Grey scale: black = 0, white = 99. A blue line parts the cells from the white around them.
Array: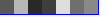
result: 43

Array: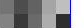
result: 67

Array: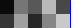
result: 52

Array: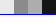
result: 67

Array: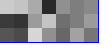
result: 63

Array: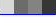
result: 51

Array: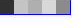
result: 84
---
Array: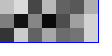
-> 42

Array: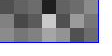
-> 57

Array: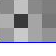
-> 78

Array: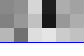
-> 89

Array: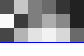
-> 94

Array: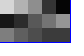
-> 30

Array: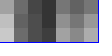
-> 63

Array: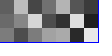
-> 66

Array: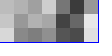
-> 33

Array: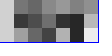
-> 69
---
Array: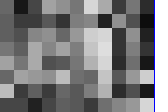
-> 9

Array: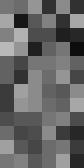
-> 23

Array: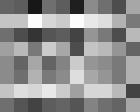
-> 26

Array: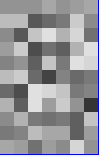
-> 61

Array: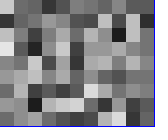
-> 35

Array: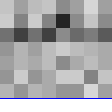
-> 76

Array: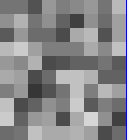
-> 25

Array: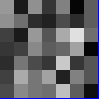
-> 33
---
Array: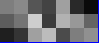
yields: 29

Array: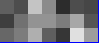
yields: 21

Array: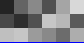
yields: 53

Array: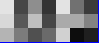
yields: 81

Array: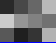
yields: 12

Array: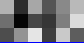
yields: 24
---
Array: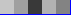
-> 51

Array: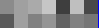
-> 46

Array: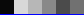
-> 44

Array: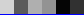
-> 19

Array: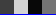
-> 45

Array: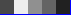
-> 13

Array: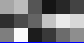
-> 55

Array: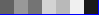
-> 10

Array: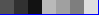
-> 86

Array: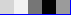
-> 60
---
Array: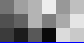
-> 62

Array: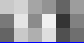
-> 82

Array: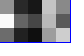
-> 16

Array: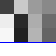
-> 78

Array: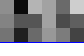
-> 4

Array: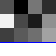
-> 0

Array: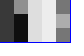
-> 56

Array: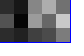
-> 9

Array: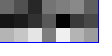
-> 31

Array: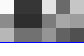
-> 21
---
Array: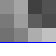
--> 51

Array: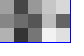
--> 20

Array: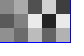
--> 42

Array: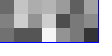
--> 33

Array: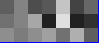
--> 48

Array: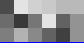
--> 69
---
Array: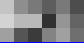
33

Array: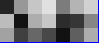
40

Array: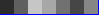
77

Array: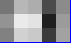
50

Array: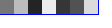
14

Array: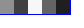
56
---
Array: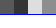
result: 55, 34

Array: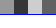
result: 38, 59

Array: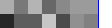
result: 60, 15

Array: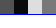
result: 47, 32

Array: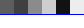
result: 92, 36

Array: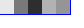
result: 58, 90

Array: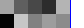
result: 70, 2

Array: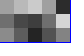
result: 17, 54
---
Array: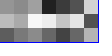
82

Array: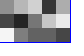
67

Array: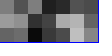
29

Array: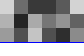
82

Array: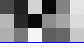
88

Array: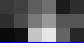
18

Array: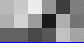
49
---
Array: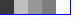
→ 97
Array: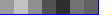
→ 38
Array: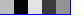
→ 57
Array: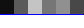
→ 28
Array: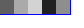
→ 55
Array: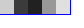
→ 87
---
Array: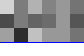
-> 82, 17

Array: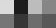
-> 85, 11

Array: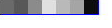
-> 87, 5

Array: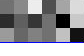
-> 92, 0

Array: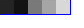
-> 84, 7

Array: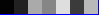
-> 86, 1

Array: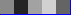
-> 81, 14

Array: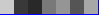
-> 79, 16

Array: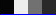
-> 92, 2
